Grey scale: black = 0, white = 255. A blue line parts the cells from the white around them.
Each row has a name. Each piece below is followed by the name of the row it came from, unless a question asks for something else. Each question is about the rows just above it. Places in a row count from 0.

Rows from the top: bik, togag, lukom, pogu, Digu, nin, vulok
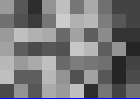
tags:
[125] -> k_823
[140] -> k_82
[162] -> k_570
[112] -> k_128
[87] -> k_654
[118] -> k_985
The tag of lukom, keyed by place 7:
k_82
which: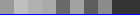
lukom
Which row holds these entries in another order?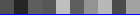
nin
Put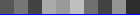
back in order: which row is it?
bik

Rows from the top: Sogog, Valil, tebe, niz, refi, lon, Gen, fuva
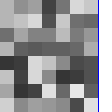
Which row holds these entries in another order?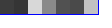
refi
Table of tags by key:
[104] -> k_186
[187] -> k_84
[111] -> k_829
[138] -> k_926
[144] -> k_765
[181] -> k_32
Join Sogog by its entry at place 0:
k_32
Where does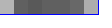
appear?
niz
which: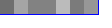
tebe
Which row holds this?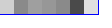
fuva

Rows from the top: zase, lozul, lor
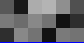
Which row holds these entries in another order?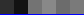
lozul
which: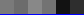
lozul
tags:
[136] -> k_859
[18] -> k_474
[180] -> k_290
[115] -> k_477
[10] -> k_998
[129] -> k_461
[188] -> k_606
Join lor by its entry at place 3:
k_474
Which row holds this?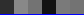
lor
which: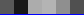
zase

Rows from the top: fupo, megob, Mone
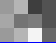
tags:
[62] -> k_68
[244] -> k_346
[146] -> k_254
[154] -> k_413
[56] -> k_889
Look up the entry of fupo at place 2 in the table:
k_68
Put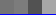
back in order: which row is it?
megob
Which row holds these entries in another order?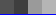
fupo
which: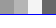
Mone
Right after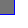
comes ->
[124]
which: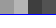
fupo
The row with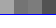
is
megob

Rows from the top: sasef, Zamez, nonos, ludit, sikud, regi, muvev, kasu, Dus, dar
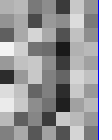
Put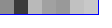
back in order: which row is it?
sikud
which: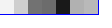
ludit
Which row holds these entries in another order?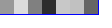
muvev
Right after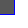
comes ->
[161]
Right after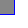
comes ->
[58]

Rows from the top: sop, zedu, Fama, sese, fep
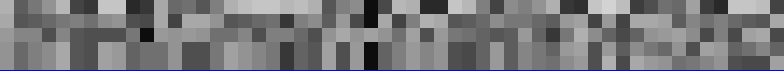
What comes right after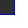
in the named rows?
[197]
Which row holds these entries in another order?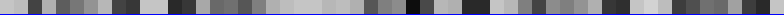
sop
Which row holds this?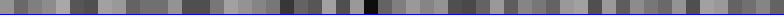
sese
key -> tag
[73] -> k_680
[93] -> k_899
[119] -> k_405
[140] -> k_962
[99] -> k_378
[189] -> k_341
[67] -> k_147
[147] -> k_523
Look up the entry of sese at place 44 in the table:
k_899
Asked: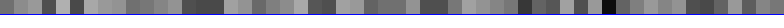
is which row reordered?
fep
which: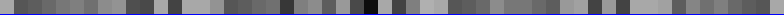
zedu

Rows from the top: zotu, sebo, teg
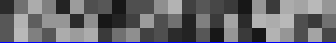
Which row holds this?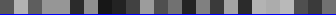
sebo
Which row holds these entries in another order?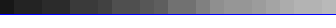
sebo
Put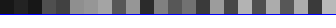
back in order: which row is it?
teg
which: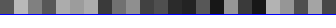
teg
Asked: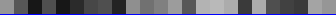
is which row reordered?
zotu

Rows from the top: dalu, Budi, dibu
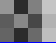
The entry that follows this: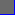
[190]
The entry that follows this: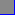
[71]
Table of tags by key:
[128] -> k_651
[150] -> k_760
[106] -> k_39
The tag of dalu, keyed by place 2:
k_651

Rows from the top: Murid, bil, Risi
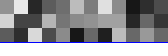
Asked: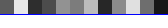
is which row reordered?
Murid
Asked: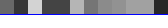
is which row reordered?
bil
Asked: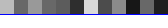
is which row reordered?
Risi
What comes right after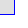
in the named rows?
[139]
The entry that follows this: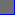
[188]
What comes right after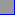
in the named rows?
[104]
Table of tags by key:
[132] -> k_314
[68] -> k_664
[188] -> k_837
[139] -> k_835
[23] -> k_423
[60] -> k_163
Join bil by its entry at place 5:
k_835

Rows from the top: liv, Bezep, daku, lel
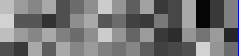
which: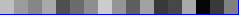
liv
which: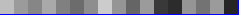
daku
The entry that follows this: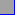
[57]
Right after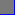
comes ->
[71]
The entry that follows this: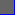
[155]

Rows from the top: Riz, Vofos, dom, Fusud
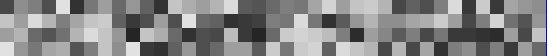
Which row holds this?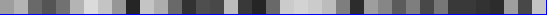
dom
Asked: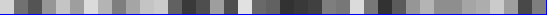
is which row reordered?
Vofos
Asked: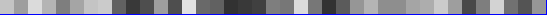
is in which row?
Vofos
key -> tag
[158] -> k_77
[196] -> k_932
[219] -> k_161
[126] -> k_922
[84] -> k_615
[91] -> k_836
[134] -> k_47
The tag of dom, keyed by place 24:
k_922
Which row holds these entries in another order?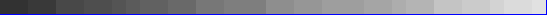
Riz
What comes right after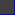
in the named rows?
[126]

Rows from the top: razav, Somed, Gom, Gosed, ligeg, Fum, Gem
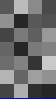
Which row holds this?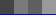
Gom
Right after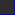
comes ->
[38]

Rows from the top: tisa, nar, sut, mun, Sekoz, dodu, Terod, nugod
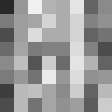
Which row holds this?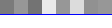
dodu
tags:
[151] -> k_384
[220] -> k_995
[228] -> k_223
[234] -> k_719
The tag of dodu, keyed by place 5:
k_995
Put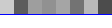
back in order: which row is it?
nugod
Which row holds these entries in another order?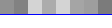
nar

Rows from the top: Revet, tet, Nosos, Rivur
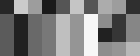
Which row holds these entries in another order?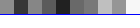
tet
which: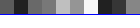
Nosos

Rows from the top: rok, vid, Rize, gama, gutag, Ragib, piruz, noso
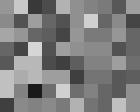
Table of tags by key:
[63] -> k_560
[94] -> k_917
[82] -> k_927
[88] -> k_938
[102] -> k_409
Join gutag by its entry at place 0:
k_938
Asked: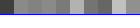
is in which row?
noso
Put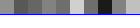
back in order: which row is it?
piruz
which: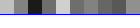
piruz
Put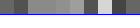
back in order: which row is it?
gama
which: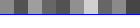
vid

